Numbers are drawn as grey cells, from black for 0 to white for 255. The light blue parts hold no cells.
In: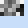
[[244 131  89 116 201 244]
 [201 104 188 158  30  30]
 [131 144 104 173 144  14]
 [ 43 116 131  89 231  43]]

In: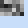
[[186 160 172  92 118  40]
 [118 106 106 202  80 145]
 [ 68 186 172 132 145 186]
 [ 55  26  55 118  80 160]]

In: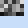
[[191 103  61 148 176 133]
 [161  61 161  47 119 217]
 [119 217  77 148 176  47]
 [ 17  47  77 103  17  31]]

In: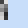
[[210  52]
 [195  39]
 [168 122]
 [138  96]
 [ 66 223]]

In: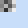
[[155  47 170 239]
 [142  73 117 225]
 [129 182  88 170]]

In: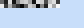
[[234  61 180  92  46   8  92 207 180   8 136  33 234 165 248]
 [107  33 221  20 136 194 207 165  20 221 207  77 194 221  61]]

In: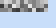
[[172 214 199 144 199 115 199 144 129 158 186 199]
 [129 129 158  71  59 144 115  87 214  71  87 186]
 [ 59 172  87 228 186 102 115 228 129 158 172 102]]
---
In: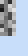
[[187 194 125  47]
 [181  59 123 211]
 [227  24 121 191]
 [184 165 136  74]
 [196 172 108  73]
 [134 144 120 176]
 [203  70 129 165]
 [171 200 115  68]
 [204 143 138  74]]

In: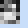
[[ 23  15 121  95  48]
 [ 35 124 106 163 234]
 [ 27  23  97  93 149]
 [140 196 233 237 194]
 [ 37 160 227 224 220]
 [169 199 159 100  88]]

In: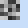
[[184 196 179  62  56]
 [ 45  75 165 114 160]
 [ 79 131 204  45 137]
 [206  68  88 150 177]
 [117 201 193  38  67]]

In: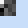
[[ 57 245  89  86]
 [ 84 127  37  70]
 [ 88   4 107  63]
 [ 56  31 100  82]]

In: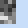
[[ 76  92  63 158]
 [ 44  93  98  70]
 [115  64  96  46]
 [140 167 106  90]
 [136 228 226 138]
 [124 104 151 182]]

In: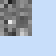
[[ 96 110 150  30  73 122 141 134]
 [133 164  68 146  97 121 147 122]
 [114 101 107 134 127 113 103 108]
 [121 144 111 111  97 117 150 135]
 [112  97 123 120 134 106  81  95]
 [149 146  68 234 168  99  93  97]
 [128 134 119 140 135 101 101 106]
 [124 146  72 141  88 131 176 147]
 [116 159 107  77  57 133 203 168]]

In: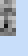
[[180 186 119 141]
 [194 165 166 153]
 [140 146  85  86]
 [109 118 109 136]
 [192 194 122 179]
 [169 175  82 131]
 [185 173  18 146]
 [ 89  75 113 144]
 [128 130 122 115]]
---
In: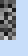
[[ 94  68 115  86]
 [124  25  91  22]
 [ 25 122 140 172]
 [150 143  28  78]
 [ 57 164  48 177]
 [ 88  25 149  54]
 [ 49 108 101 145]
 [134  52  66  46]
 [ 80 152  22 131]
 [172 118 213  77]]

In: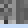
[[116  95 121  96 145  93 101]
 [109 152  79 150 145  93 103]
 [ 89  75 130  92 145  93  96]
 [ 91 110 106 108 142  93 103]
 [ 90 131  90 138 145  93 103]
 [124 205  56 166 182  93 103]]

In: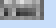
[[104 110 205 189 145 195 222 187 186 157 177]
 [104 120 140 148 139 144 158 140 149 133 149]
 [107 153  81 129 160  82  95  93 103 110 151]
 [ 96 165  48 125 181  43  69  66  80  91 166]
 [109 120 136 144 135 138 152 137 144 130 144]]

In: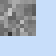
[[142 119 122 154 171 169 153 147 152]
 [ 95 135 121 118 172 133 136 123 112]
 [ 94 139 120 192 149 142 137 107 108]
 [ 90 115 165 201 103 148 138 111 118]
 [160 176 153  97 100 132 125 155 133]
 [116 134 157 116 128 106 189 130 111]
 [128 112 161 135 125 150 110 140 124]
 [134 109 104 122 154 110 182 120 137]
 [140 105 135  53 139 112 160 161 121]]

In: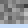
[[130 107 113 145 123 146 131]
 [ 62 149 102 156 136 103  97]
 [164 150 110  92 166 151 114]
 [191 110 145 131 140 132 151]
 [150 115 164  94 139 121 113]
 [176 164 135 117 129 167 132]]

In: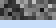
[[ 71 137 103  42  56 172 130 162  90 193  96  85 115  61]
 [121 126  31  51  57  57 172 123  86 106 127 125 102 193]
 [ 82  44  91 120  46  36  62 130 129 125 115  20 142  90]
 [147  43  95  24  89  83  56 157 135  88 147 116  87 128]
 [135 124 104 114  56  93  43  52  67  59 119 125  95  69]]

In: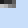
[[ 94  27  54  52]
 [120 196 179 135]]

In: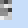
[[133 121  66]
 [211 176 232]
 [ 59 138 132]
 [205 143 145]
 [198 237 203]]
